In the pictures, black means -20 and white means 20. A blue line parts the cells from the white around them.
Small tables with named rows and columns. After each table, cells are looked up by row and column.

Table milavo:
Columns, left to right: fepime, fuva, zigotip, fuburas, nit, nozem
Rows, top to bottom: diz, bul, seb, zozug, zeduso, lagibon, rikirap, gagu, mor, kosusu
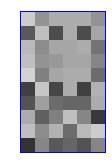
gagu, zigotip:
0
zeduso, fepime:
13
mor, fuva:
2
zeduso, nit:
7
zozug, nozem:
1
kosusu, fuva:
1
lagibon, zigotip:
-9
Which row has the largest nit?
mor

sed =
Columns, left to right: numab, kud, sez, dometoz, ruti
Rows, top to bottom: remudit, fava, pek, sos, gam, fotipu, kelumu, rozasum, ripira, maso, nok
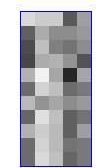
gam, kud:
18
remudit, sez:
12
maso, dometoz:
-2
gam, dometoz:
-14
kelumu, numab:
9
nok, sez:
10
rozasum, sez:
10
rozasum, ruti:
-2
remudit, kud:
12
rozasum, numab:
-4
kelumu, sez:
6
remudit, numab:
14
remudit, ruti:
5
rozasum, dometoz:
-5
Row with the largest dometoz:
sos

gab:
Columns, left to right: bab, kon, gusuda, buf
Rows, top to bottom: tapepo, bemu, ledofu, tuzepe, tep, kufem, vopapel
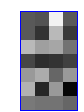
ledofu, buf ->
-2
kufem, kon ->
-14
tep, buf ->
4
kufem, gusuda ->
4
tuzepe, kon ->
-13
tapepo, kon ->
-7
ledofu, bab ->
9
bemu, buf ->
-11
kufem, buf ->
-19
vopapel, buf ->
-4
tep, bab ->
4
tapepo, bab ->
-6
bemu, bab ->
-6
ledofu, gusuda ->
6
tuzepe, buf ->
-10
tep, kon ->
7
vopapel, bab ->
-1
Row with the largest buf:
tep

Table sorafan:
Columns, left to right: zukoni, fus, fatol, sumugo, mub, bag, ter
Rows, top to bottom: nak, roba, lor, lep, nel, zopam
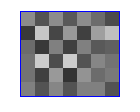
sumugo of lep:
12
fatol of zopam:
1
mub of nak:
2
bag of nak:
-3
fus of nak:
-7
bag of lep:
1
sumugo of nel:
-12
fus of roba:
11
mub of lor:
0
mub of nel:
3
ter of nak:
-8

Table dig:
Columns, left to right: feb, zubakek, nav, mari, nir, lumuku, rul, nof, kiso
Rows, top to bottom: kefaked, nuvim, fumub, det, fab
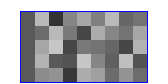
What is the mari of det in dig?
-7
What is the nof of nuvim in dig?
-2
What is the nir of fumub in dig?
-1
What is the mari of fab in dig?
-11
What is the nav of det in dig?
-6
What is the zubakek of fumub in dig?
6
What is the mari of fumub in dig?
-9
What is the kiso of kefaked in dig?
-2
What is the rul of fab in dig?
-3
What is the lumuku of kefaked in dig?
0
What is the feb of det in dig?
-6
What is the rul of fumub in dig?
-4
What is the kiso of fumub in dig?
8
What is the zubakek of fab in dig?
2
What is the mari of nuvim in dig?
-1
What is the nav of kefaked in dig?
-12
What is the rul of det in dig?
-5
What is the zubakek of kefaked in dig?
9
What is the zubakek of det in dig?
8
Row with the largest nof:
det

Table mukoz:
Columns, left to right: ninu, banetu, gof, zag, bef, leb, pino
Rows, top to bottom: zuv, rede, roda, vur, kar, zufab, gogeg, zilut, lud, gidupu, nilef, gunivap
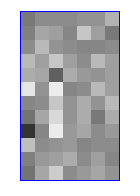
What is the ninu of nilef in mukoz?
0
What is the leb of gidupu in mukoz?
2
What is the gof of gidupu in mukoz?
3
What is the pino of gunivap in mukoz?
3
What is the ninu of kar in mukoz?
7
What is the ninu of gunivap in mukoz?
-2
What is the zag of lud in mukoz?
4
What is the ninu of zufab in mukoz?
16
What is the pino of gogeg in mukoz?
9
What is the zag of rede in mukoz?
1
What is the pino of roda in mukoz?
2
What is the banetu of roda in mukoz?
9
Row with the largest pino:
gogeg

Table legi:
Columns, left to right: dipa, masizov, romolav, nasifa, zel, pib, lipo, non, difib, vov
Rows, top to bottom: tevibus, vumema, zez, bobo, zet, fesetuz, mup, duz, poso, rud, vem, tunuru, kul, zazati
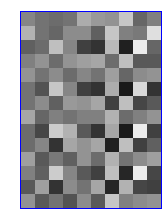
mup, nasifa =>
4
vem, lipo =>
8
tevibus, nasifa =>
-2
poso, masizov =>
-9
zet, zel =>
1
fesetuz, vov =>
-12
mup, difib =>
-9
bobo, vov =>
-6
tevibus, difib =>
-4
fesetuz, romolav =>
11
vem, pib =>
-3
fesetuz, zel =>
-10
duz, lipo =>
8
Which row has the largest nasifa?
poso

